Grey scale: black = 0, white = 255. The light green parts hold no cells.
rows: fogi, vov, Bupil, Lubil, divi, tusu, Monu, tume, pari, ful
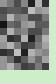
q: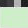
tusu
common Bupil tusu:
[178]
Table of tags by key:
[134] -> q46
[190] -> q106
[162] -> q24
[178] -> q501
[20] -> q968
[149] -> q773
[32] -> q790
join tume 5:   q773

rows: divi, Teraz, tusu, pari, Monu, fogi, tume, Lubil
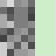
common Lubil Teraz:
[78]
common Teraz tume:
[78]
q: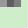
fogi
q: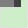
tusu

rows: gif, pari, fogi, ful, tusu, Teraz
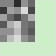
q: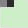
gif
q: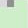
Teraz

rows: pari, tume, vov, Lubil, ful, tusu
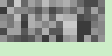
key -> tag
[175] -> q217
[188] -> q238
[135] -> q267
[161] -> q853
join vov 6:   q217
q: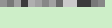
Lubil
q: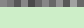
tume

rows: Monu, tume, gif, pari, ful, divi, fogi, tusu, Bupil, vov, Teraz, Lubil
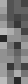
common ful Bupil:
[145]
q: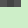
gif
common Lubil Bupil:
[158]
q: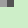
tume
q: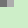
Teraz
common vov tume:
[158]
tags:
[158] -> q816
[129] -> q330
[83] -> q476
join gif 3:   q476

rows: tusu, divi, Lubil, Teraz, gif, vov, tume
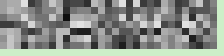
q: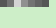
Teraz
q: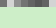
Teraz
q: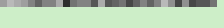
divi

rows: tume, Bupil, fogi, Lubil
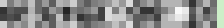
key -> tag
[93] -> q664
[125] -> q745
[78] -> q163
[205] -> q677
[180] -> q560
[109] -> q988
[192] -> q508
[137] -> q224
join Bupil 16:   q745
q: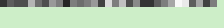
Bupil

